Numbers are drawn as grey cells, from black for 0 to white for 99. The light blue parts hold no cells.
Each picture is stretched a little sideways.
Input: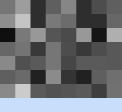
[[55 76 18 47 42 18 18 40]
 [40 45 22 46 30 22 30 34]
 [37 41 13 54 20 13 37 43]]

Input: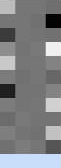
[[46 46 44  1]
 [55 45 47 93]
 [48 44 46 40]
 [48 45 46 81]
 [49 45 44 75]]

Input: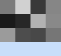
[[10 15 69 53]]

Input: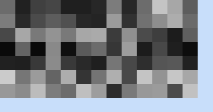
[[48 16 29 36 31 15 14 60 19 44 55 67 41]
 [ 4 39  4 53  6 35 42 21 61 11 28 12  5]
 [79 46 60 39 67 20 45 68 28 76 57 77 65]]

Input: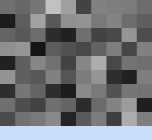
[[11 36 63 34 56 57 47 51 42 37]
 [56 58  8 36 32 28 38 49 27 50]
 [57 37 34 50 33 48 58 18 13 49]
 [43 30 26 43 39 17 41 51 60 12]]

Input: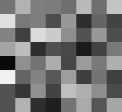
[[87 47 49 30 59 18 39 26]
 [64 73 18 31 28 10 26 47]
 [93 39 51 34 61 24 45 25]
 [32 69 18 12 45 66 33 65]]

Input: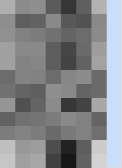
[[55 37 38 53 34 32 53]
 [62 53 53 36 27 41 61]
 [42 51 50 42 52 54 41]
 [58 31 39 54 21 26 65]
 [48 51 48 41 47 50 43]
 [77 62 65 25  9 38 82]]
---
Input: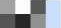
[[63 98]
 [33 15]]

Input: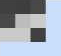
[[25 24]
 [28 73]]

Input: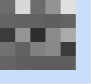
[[42 84]
 [39 38]]

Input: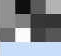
[[56  6]
 [56 50]]

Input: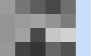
[[60 46]
 [58 60]]

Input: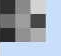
[[19 53]
 [43 61]]
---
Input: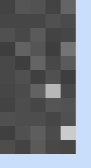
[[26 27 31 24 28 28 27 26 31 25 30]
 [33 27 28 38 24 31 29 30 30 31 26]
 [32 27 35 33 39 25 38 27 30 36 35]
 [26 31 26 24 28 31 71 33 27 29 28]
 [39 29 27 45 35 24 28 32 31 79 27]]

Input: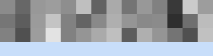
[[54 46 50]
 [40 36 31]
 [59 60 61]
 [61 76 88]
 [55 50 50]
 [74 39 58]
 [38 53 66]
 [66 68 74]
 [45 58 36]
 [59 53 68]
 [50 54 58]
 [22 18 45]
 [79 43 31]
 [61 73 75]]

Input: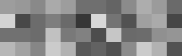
[[61 82 44 71]
 [59 28 44 63]
 [53 42 42 52]
 [66 49 75 79]
 [61 41 47 69]
 [43 21 50 34]
 [43 84 30 38]
 [39 45 77 31]
 [54 32 41 54]
 [67 62 42 79]
 [60 66 56 69]
 [41 27 58 32]]

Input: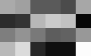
[[66 17 49 72]
 [62 20 57 85]
 [35 71 47 15]
 [35 79 36  6]
 [29 75 38  6]
 [65  3 59 98]]

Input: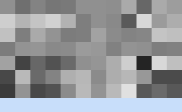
[[56 80 75 48 63 28 23]
 [43 70 49 57 26 72 57]
 [51 76 66 58 40 41 28]
 [46 81 57 53 32 51 32]
 [47 69 48 54 41 68 54]
 [56 49 49 60 56 71 72]
 [56 56 63 59 58 54 57]
 [55 53 54 50 67 67 72]
 [66 35 51 57 80 71 87]
 [40 84 52 56 14 59 34]
 [66 60 76 49 84 29 41]
 [61 67 74 50 74 29 34]]

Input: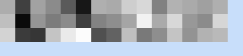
[[67 74 82]
 [25  4 23]
 [63 58 21]
 [54 48 76]
 [35 54 91]
 [ 9 24 98]
 [68 51 31]
 [66 55 38]
 [80 64 74]
 [84 94 47]
 [50 66 55]
 [69 84 76]
 [66 59 57]
 [62 54 69]
 [68 83 72]]

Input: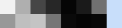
[[94 59]
 [68 74]
 [27 76]
 [15 46]
 [ 2  4]
 [10  2]
 [44  3]]
